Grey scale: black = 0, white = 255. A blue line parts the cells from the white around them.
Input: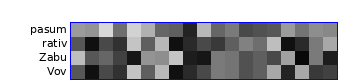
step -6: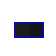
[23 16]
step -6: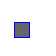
[96]
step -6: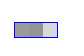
[149 142 210]
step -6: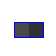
[67 43]
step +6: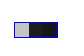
[202  35  28]

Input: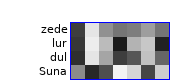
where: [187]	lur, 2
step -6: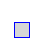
[208]
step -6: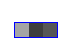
[159  56  80]
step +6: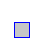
[205]
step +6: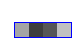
[171  68  92 199]
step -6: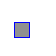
[139]

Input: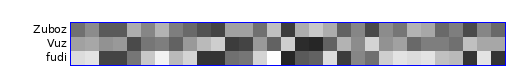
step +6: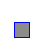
[146]
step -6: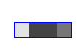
[221  62  62 112]
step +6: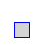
[218]

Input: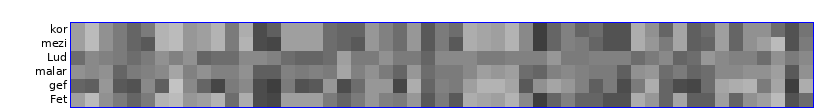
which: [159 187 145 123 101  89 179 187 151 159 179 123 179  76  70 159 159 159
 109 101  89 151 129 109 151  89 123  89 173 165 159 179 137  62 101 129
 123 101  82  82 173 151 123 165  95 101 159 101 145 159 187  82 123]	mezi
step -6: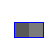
[ 83 117]
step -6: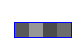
[ 83 145  70 103]
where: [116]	kor, 52
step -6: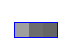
[153 103  95]

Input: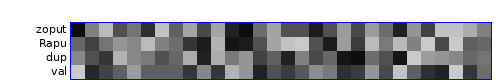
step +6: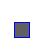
[102]
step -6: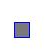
[115]
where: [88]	val, 16
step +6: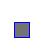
[121]
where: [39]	val, 1
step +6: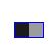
[ 33 162]
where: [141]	val, 17

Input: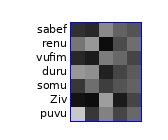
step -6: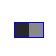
[ 34 131]
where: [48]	sabef, 0
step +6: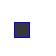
[61]
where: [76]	renu, 3
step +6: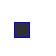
[54]
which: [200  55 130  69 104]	puvu
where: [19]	Ziv, 0

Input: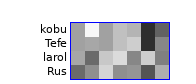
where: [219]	larol, 3
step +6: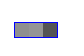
[149 155  90]
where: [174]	Rus, 6
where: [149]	Rus, 4
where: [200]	larol, 2

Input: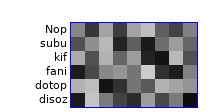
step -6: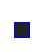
[29]
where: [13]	disoz, 8
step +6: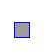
[163]
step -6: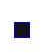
[14]

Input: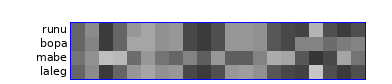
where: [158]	laleg, 12
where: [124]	bopa, 19
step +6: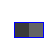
[ 65 107]

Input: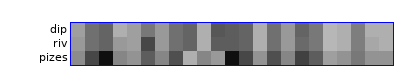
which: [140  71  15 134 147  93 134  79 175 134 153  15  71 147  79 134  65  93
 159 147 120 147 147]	pizes
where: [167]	riv, 21
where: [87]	dip, 10
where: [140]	pizes, 0
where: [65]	pizes, 16
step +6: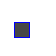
[77]
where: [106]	riv, 16

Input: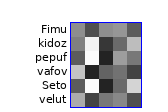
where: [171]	velut, 0
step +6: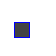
[73]

